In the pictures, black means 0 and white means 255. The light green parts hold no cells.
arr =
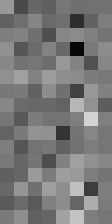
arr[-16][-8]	152
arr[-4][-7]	102
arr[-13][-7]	86
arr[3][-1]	141
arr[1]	[97, 111, 133, 106, 111, 46, 98, 125]
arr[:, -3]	[112, 46, 139, 8, 131, 139, 66, 182, 127, 115, 113, 160, 153, 192, 101, 195]
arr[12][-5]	124
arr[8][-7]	88
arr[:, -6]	[103, 133, 112, 107, 118, 130, 98, 104, 124, 146, 115, 117, 155, 112, 89, 97]
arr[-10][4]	112
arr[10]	[126, 85, 115, 119, 97, 113, 125, 118]
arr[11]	[120, 103, 117, 79, 129, 160, 144, 135]
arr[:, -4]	[119, 111, 135, 104, 152, 142, 112, 99, 115, 52, 97, 129, 157, 143, 141, 162]
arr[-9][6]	146
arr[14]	[90, 106, 89, 128, 141, 101, 173, 124]
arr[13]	[104, 149, 112, 158, 143, 192, 61, 126]
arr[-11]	[144, 160, 130, 156, 142, 139, 124, 120]
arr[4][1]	114
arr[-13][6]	121
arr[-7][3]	145
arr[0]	[152, 74, 103, 95, 119, 112, 113, 114]
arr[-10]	[119, 122, 98, 140, 112, 66, 151, 129]

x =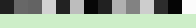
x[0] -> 32
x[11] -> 44
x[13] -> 251
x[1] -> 103

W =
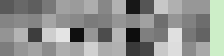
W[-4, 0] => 89
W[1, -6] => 137
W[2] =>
[148, 180, 61, 206, 228, 15, 150, 76, 182, 13, 127, 119, 224, 119, 99]
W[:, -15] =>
[89, 132, 148, 125]
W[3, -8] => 172
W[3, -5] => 70
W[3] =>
[125, 150, 163, 140, 174, 164, 208, 172, 177, 57, 70, 201, 221, 140, 169]
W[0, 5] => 155
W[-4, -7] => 178
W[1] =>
[132, 138, 133, 165, 144, 137, 123, 127, 149, 137, 161, 110, 149, 129, 109]
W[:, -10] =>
[155, 137, 15, 164]
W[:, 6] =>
[173, 123, 150, 208]

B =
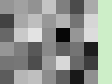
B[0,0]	149
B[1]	[66, 168, 190, 152, 179, 116, 214]
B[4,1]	119
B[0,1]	161
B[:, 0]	[149, 66, 103, 150, 117, 92]
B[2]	[103, 201, 227, 141, 6, 150, 220]
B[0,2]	146
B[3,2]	88
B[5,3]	141
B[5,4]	94
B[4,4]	216

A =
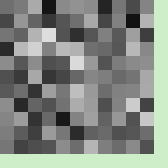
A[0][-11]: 111
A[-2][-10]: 92
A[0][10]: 132
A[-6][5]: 103
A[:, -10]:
[122, 150, 98, 185, 87, 58, 110, 40, 156, 92, 67]
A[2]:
[117, 98, 179, 221, 83, 47, 86, 128, 89, 159, 62]
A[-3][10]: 199
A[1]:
[71, 150, 100, 56, 85, 111, 169, 70, 129, 18, 179]
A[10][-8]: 84
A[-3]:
[133, 156, 51, 105, 24, 131, 160, 98, 151, 82, 199]
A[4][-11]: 140
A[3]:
[42, 185, 209, 130, 185, 178, 111, 105, 87, 184, 136]
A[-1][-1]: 81
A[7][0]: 141
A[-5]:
[89, 110, 51, 159, 119, 190, 153, 109, 129, 132, 169]
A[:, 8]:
[118, 129, 89, 87, 125, 106, 129, 131, 151, 80, 108]
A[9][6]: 97
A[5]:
[80, 58, 168, 54, 70, 103, 134, 126, 106, 116, 168]
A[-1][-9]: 78
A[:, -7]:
[138, 85, 83, 185, 86, 70, 119, 114, 24, 119, 140]
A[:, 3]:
[21, 56, 221, 130, 79, 54, 159, 82, 105, 155, 84]
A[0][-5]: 139
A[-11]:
[111, 122, 170, 21, 138, 146, 139, 36, 118, 74, 132]
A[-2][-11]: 125

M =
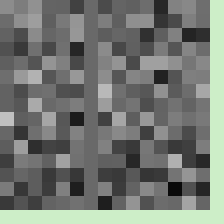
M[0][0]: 140
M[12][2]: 93
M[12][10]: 53
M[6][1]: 76
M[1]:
[108, 143, 158, 95, 121, 149, 105, 126, 95, 143, 144, 53, 74, 127, 109]
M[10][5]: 115
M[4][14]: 136
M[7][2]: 170
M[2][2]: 139
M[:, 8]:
[100, 95, 102, 72, 148, 86, 112, 105, 166, 137, 67, 97, 57, 60, 99]
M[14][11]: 108
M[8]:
[192, 95, 101, 166, 87, 28, 105, 65, 166, 94, 152, 100, 125, 112, 121]
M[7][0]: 98
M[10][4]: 63
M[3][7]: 139
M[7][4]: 112
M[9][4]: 89
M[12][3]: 57
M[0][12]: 130
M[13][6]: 105
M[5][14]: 125
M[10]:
[93, 158, 46, 67, 63, 115, 105, 129, 67, 57, 119, 84, 57, 63, 125]
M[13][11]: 116
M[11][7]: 96
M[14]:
[57, 83, 62, 99, 104, 113, 105, 30, 99, 148, 81, 108, 104, 164, 101]
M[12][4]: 81
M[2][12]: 129
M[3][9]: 96
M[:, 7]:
[75, 126, 93, 139, 130, 141, 185, 157, 65, 120, 129, 96, 61, 129, 30]
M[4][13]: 118
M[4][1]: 109

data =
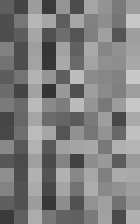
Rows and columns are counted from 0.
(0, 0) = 95
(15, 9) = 175
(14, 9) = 149
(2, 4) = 110
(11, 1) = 75
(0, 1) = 68
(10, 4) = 160
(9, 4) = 84
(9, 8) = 104
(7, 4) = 125
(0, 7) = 147
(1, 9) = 199
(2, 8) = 84
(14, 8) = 113
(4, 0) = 114
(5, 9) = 200
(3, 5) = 97
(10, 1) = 88
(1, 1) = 118
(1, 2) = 182
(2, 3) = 81
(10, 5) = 164
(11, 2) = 159
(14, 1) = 82
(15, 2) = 173
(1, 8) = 117
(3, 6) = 169
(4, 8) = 142
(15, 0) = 59
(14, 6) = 146
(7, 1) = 106
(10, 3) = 89
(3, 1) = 77
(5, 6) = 139
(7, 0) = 122
